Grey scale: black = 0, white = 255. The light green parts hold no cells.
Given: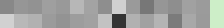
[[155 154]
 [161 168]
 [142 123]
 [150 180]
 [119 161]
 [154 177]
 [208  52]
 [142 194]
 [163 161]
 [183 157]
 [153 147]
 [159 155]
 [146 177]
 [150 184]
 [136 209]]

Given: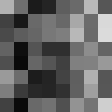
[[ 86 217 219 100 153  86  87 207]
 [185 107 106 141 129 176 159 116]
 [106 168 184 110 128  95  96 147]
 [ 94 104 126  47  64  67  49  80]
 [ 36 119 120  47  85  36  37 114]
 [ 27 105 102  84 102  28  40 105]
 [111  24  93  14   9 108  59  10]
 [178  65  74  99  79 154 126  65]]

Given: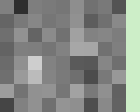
[[ 83 137 125 127 111 152  97  98]
 [121 112 134 113 134 121 144 137]
 [113  93 130 166  88  76 121  78]
 [142 145 161 167  90 111 162 143]
 [118 124 113 130 121 122 118 148]
 [122 118 139 117 130 132 147 112]
 [126 135 100 126 206 187 145 145]
 [ 46 121 146 127 144 154 115 129]
 [128 101 111  99 107 111 157  69]]

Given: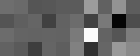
[[ 93  77 125 138]
 [147   5  85 153]
 [ 97 121  99 102]
 [156  65 251  49]
 [ 91 108 122 129]
 [ 91  98  99  94]
 [ 87  65 100 101]
 [ 85 101  99  62]
 [106  95 100  90]
 [110  84 108  98]]

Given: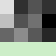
[[ 49   0  38]
 [ 83 113  88]
 [ 48  82 140]
 [224 191 102]]

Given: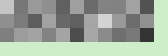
[[ 82 144  51]
 [162 108 120]
 [130 153 111]
 [131 211 139]
 [107 165 167]
 [159  96  77]
 [ 96 104 164]
 [143 162 131]
 [153  93 163]
 [119 123 156]
 [197 143 127]]
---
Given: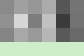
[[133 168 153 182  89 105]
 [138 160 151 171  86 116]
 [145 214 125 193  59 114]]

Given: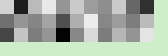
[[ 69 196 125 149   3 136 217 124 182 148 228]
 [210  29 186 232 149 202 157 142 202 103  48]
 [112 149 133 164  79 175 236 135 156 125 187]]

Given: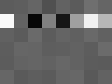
[[102  90  94  91 101 103  89  98]
 [ 92  94 101  80  98  91 111 101]
 [249  99   7 129  22 160 241 183]
 [ 97  91 106  92 100  96 105  97]
 [ 93 102 101  94  95  98  93 107]
 [ 92  99 101  98 103  98  92  91]]

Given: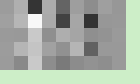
[[155 137 201 141 122 140 146 142 153]
 [156 175  52 172 100 158 141 159 151]
 [160 182 248 170  66 166  51 151 152]
 [154 153 201 143 174 165 143 147 154]
 [156 181 196 161 145 181  97 153 153]]

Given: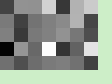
[[112  79 109 122 126 113  65]
 [ 67 146 145 210  55 178 203]
 [122  65 115 128 138 179  70]
 [128  57 121 129 146 119  78]
 [  3 149 104 252  52  98 227]]

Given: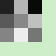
[[132 237 118]
 [ 33 180   9]
 [ 89 136 192]]

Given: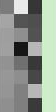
[[143 127  58]
 [124 234  54]
 [165  84  79]
 [158 143  82]
 [160  22 183]
 [146 112  56]
 [151 142  71]
 [149 128 183]]

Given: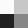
[[ 33 135]
 [251 199]]

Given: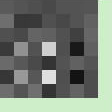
[[109  84 111  52  81  99  77]
 [ 90  84  79  73  83  83  85]
 [110  56  57  80  72  83  97]
 [ 80  73 100  96  81  64 102]
 [ 58 145  82 207  79  25  96]
 [106  88  74  52  83  97  84]
 [ 55 152  87 223  79  19  77]]
